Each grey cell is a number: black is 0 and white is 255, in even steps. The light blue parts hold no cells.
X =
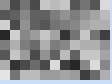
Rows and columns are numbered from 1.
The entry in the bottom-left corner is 229
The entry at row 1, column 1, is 146
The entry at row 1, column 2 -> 74
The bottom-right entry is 175
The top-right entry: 218
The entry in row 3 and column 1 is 208
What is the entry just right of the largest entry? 116
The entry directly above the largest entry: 175
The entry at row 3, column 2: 74

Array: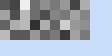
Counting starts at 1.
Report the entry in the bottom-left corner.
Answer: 186
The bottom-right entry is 121
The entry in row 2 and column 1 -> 162
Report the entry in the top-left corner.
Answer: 88
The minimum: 48
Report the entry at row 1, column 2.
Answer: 68
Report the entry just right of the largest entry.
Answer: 110
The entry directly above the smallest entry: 110
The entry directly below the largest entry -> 186
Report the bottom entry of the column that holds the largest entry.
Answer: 88

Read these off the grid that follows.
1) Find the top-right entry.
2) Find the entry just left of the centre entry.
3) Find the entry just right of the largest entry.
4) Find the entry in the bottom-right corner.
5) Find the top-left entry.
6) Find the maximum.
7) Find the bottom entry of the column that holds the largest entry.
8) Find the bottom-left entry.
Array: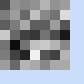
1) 157
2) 65
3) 84
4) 169
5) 75
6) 240
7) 169
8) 157

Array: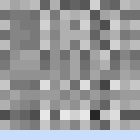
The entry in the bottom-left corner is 176
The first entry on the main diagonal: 188
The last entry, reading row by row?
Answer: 176
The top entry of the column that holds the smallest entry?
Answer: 209
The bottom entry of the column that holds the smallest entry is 133
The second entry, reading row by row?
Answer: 164
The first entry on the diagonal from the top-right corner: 176
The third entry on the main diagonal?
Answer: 121
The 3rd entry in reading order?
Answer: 176
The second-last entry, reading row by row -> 164
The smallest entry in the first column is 78
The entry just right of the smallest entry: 198
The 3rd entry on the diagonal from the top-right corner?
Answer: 209
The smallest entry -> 38
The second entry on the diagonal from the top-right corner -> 111
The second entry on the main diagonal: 121
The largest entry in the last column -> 198
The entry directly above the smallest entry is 133
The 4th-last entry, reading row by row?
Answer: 99
